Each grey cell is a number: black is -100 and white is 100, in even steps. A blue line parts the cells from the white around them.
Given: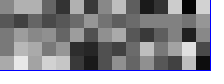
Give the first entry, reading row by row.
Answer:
7
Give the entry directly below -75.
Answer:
76
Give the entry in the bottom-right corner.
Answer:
-90
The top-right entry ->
65
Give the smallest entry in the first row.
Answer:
-96
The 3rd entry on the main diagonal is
7
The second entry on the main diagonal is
-49
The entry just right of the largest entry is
28
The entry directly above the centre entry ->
-10
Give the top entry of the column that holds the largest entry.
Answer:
39
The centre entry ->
13
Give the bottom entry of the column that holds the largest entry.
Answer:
82
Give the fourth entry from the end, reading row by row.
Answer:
-32
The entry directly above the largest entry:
44
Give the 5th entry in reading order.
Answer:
-60
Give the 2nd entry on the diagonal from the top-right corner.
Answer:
-10
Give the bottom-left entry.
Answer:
33
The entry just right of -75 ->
7

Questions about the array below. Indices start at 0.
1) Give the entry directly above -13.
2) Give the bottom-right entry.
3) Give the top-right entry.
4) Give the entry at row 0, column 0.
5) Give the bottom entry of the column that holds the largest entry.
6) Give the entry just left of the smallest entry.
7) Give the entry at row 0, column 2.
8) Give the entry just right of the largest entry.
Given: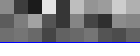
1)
-28
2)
-23
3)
38
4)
10
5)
-46
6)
-52
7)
-79
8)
-58

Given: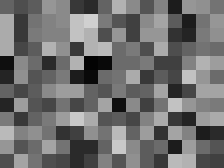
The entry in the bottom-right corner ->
-50
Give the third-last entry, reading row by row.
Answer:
40
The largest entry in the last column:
34
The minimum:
-98
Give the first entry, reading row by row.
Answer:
-22
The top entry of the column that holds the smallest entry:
-67
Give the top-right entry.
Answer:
-10
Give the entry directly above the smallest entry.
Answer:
40
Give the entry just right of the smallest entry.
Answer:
-93
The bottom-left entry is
-39
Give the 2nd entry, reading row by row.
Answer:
-39
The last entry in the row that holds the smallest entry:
23
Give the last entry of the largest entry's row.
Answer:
18
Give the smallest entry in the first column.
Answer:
-88
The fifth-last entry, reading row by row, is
-56
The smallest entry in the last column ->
-67
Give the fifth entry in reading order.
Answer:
8
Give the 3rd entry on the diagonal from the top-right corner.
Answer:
-72
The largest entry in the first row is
40
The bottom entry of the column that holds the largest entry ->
-50
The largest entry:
63
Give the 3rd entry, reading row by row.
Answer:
-28
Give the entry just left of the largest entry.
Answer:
52
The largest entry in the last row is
46
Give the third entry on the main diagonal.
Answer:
-4
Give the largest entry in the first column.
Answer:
46

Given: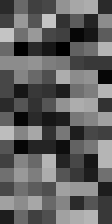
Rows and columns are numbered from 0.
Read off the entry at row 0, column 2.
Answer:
-50
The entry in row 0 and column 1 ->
-18
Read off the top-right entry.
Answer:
-67
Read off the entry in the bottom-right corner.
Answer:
-56
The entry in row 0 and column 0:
-67
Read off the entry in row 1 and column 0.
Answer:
-50
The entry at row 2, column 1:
-12
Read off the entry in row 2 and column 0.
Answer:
54
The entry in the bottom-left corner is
-77
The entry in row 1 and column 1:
20

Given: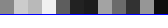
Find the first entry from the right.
-89
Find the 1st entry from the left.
6
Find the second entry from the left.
60
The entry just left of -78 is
-73

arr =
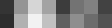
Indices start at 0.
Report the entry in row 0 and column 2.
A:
68
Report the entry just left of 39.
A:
-65
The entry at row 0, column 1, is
16
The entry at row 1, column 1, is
39
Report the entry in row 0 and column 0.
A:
-59

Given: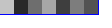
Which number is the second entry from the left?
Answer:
-68
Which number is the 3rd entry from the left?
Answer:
-14
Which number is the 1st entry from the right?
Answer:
-35

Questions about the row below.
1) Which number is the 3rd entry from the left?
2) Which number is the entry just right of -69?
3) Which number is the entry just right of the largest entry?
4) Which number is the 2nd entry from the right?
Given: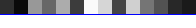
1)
19
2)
-80
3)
68
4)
-69

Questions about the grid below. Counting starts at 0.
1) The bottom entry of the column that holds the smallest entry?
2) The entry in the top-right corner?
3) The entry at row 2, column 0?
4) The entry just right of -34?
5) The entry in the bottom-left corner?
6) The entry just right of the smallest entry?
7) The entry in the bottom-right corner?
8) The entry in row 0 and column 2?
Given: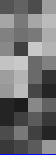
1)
-45
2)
24
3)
1
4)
-23
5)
-55
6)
7
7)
19
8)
-40

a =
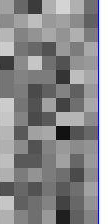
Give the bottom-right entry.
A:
3
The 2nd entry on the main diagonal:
26
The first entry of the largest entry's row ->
26
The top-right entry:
-13
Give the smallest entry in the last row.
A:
-76
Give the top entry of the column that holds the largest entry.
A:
66
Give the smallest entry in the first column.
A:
-54
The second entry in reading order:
-19
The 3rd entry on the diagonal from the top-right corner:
15
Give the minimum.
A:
-86
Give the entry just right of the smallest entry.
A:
-36
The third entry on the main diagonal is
15
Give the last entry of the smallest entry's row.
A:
-19
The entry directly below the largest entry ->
26
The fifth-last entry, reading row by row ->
-13
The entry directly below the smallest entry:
20
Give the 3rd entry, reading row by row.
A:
-54
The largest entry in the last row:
38
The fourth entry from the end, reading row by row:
20
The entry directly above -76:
-48

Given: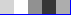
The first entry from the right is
36
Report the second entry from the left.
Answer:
100
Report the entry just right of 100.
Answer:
14

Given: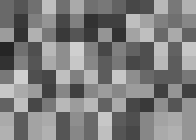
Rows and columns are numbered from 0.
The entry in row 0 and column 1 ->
-33
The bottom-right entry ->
17
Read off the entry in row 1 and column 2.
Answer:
0
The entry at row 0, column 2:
-12
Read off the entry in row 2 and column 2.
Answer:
39
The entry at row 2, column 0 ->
22
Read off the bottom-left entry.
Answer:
39
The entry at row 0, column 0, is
-18
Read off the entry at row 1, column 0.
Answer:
-18
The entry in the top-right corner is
39
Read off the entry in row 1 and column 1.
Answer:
-55
